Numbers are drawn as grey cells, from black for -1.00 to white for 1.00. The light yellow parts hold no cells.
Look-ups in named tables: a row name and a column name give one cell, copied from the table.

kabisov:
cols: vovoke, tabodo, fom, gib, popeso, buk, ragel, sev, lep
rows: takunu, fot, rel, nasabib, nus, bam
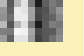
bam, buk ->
-0.49
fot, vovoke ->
0.18
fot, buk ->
-0.43
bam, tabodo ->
-0.23
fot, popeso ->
0.28
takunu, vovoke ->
0.44

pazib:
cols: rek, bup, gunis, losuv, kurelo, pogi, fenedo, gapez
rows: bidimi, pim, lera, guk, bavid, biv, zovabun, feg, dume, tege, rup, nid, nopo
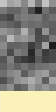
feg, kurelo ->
-0.69
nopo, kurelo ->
0.23
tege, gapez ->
-0.03
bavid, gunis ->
-0.05
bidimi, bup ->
0.26
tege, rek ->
-0.24
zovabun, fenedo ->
0.28
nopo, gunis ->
-0.28

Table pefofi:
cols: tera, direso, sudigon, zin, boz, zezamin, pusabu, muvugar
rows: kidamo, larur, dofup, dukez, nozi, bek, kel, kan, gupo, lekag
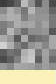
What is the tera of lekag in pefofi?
0.18
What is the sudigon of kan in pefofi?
-0.17
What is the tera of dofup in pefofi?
0.29
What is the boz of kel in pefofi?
0.15
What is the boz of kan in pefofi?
0.51
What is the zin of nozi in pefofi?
-0.12
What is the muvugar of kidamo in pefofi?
-0.41
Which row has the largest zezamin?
kel

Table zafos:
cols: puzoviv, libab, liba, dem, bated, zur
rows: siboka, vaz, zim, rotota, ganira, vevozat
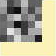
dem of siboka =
0.47
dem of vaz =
0.14
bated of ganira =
0.33
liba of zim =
0.55
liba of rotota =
-0.86
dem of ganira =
-0.55
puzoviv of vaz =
0.17
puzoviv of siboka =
0.39
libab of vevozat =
-0.09
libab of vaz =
-0.67
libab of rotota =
-0.03
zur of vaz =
0.14

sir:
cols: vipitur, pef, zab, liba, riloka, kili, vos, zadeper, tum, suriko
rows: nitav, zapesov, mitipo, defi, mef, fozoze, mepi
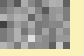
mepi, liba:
0.44
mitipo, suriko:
-0.02
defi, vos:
-0.01
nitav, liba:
0.35
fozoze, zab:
0.39
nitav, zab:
-0.31
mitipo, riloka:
-0.20
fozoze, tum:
0.20
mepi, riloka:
0.07
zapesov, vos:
-0.30
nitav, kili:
-0.14
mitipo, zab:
0.39
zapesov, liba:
0.18
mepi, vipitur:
0.42
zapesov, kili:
0.03
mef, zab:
0.39
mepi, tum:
0.58

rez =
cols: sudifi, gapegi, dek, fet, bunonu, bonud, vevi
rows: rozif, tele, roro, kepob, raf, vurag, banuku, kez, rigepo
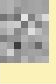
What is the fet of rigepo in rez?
0.42
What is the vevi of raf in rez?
0.30
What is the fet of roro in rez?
0.79
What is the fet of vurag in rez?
0.40
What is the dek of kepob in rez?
0.60
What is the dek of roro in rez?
-0.12
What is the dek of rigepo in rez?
0.14
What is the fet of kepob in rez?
-0.08
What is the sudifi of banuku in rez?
0.38
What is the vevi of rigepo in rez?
0.40
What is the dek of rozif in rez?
0.30
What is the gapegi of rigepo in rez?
0.19
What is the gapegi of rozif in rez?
0.40
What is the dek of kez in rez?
0.14
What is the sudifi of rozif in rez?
0.35
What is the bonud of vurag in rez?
0.33
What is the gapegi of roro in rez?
0.10
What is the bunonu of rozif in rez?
0.28
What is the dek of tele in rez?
0.14
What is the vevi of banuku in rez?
0.30

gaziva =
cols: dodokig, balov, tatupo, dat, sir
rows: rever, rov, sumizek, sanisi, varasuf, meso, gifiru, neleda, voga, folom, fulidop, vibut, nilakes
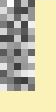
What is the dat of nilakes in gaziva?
0.52
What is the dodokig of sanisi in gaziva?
-0.04
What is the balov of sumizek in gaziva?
0.58
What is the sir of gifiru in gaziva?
0.76
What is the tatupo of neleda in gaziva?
-0.46
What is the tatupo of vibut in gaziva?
-0.44
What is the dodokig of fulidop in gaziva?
-0.27
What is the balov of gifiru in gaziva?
0.23
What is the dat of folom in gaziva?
0.19
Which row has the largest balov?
rever

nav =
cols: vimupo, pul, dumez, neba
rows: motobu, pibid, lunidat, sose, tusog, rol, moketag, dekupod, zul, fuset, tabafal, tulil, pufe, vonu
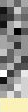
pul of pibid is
-0.38
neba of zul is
-0.53
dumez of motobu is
-0.20
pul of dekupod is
-0.21
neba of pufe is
0.65
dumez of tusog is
-1.00
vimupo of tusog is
-0.16

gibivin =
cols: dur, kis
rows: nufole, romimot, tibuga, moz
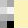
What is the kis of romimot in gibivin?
0.91
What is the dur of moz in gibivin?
0.13
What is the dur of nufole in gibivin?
0.55
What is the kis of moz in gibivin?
-0.98
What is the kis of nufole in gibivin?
0.32
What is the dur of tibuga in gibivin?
0.39
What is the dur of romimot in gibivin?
0.73
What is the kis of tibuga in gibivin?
0.33

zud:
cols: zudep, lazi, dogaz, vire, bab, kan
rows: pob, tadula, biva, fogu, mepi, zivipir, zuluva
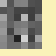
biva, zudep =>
0.28
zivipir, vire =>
0.64
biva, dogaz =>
-0.51
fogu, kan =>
-0.26
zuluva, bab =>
-0.25
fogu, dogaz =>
-0.05
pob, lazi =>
-0.33
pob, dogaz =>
0.01
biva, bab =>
-0.51
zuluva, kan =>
-0.09

